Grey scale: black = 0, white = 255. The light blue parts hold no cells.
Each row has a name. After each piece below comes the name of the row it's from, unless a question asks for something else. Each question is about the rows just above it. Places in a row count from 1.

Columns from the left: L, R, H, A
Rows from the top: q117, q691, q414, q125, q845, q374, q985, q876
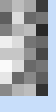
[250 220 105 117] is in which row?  q374
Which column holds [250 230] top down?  L
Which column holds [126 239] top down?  L

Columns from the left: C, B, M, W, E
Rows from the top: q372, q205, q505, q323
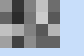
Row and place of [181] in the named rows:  q505, 5
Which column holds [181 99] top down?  E
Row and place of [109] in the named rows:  q372, 5

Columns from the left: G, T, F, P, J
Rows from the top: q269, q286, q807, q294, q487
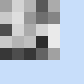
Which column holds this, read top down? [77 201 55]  G
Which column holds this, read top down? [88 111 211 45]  P
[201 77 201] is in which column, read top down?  G
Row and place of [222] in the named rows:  q286, 2

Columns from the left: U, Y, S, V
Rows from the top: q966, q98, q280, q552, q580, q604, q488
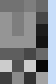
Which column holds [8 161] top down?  V
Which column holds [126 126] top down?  Y
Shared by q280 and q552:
[149]
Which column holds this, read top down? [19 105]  V

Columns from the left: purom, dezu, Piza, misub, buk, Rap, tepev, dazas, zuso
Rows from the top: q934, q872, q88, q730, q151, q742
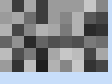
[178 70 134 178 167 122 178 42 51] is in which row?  q88
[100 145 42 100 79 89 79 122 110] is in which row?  q730
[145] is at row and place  q730, 2
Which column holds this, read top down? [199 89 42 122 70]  dazas
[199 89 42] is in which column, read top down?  dazas

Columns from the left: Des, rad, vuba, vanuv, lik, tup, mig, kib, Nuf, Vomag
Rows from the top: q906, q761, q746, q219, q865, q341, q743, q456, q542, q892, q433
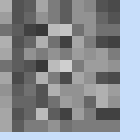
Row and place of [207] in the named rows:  q341, 6
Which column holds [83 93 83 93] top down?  rad
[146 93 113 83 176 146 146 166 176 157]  q456
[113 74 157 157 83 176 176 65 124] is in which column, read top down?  Nuf
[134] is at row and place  q906, 8

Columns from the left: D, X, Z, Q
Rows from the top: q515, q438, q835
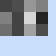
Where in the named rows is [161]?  q835, 3
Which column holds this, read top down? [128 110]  D
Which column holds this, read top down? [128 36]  Q
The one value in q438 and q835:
[67]
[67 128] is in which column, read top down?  D
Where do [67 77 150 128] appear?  q515

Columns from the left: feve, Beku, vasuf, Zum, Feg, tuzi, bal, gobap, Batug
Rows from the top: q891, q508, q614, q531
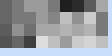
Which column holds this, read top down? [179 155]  tuzi
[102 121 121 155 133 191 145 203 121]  q508
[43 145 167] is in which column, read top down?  bal
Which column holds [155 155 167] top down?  Zum
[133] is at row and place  q508, 5
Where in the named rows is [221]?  q531, 4

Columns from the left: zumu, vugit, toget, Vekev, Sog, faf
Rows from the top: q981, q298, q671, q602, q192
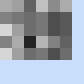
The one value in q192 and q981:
[159]
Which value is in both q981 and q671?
[159]
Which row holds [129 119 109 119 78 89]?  q298
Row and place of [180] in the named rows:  q602, 4
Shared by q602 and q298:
[129]
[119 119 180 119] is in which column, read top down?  Vekev

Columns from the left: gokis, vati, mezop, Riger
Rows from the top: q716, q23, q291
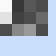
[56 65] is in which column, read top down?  vati
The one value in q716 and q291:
[76]
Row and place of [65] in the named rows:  q23, 2

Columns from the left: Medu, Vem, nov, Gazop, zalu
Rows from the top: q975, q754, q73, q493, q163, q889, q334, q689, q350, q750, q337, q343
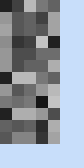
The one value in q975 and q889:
[98]
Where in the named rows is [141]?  q493, 1
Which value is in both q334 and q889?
[98]

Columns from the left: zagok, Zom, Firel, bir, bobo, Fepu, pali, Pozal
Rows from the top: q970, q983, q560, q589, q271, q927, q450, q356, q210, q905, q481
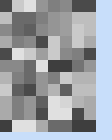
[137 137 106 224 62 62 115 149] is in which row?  q927
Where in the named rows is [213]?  q210, 6
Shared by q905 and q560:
[149]
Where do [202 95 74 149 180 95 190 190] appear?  q356
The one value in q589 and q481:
[170]
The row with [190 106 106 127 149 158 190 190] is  q983
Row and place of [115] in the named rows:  q927, 7

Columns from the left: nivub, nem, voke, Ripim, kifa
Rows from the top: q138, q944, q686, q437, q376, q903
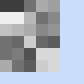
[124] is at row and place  q376, 2
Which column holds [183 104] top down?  nem

